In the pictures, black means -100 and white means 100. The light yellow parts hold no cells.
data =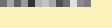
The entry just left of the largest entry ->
-13
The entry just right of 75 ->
10

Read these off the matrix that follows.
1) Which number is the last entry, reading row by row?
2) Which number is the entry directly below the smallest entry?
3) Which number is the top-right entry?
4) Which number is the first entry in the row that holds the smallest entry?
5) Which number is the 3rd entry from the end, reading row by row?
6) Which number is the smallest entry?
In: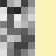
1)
32
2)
85
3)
9
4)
75
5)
-36
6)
-71
